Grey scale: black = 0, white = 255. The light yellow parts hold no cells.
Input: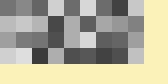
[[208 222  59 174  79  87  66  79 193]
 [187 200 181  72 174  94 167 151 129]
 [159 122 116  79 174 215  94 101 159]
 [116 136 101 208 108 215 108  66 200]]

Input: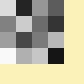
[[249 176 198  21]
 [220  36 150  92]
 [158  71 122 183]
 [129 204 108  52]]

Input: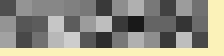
[[162  72 113 184 204  86  45 120 176 141  57 190  72]
 [148  86  92 198  92 156 190  57  24 100 100  51 107]
 [ 78 148 135 135 128 120  57 141 176 120  65 156 113]]

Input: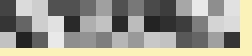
[[194  35  95 233 141 147 126 182 153 200 194  87 101 159  53]
 [ 68 219 206  81  81 108 159  81 120  74  60 167 233 141 225]
 [ 53 101 206 225  41 175 194  41 188  35  47  60 126 212 219]]

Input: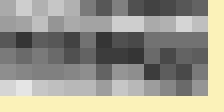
[[213 229 198 191 184 184 157 198 184 157 134 106 149]
 [170 206 177 198 177 122  87 128  80  66  73  87  99]
 [157 163 191 149 170 163 163 206 206 170 177 213 191]
 [142 134 128 128 134 142  99 149 142  60  93  73 122]
 [122 106 122 106  80  99  60  60  53 106  73  99  93]
 [ 87  53  93  87  66 114  53  80  73 114 114 114 114]]

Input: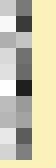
[[254  31]
 [248  57]
 [232  92]
 [224 106]
 [217 113]
 [211 127]
 [203 121]
 [188 154]
 [182 162]
 [174 195]]

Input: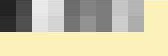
[[ 43  80 227 212 116 146 123 204 173]
 [ 35  72 233 220 108 131 123 197 181]]
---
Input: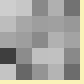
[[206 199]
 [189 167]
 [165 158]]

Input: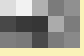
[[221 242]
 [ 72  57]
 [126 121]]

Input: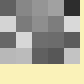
[[ 97 135]
 [212 123]
 [103 215]]

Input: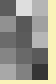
[[ 92 222]
 [145  88]
 [107  91]]

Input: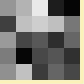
[[150 179]
 [ 63 192]
 [154  70]]

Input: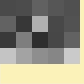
[[ 74  76]
 [ 98  55]
 [ 57 126]]
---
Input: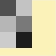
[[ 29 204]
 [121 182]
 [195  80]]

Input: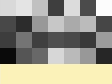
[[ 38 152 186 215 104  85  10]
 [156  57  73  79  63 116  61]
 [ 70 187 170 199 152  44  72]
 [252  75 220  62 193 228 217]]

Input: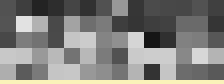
[[ 89 103 108 197  51 180 116 142 152 199 197 122  91 174]
 [180 215 136 205 205 202  82 123 184 115 185 153 197 200]
 [ 87 125 129  48  21 213 144 132 204 197  74 114 125  72]
 [ 53 106 106  65  62  53  62 123 110 163  73 178 226  84]
 [ 64  82  71  72  75  54 152  81  49  69  45  35  62  82]]

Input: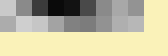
[[183 175 146 124 129 163 198 207 172]
 [147 168 138  73  18  10  59 138 201]]

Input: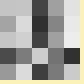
[[203 122  63 219 153]
 [ 49 114 205 123  75]
 [237 159  66 208 197]
 [233 133  48 218 164]
 [226 160  68 197 196]]

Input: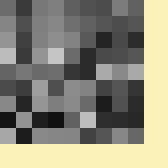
[[103 135  85  66 133 134 137  28 167]
 [ 40  44  46 189  96  17  30 147  20]
 [ 43  81  28 105 138 126 149  37 136]
 [ 53  85  67 131 140  78 158  60  75]
 [169 137 170  43  54 110 105 119 100]
 [ 86  77  74  42 107 197 148  58 188]
 [ 44  73  36  89 131 141 129  64 148]
 [ 85  77  85  97 111 135 127  78 132]
 [ 97 123  76  81  95 127 120  58 108]]

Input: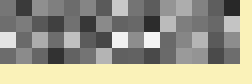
[[109  74 148 154 106  73  98  96 180 116  98  50 102 139 108]
 [141  90 181 134 105 243 141 241  70  91 192 109 172 106 227]
 [196 104 116 126 187  44 104  99 138  55 113  64  88 124 110]
 [ 40  94 130 173 149  92 116 200  90 133 108 127 143  58 118]]
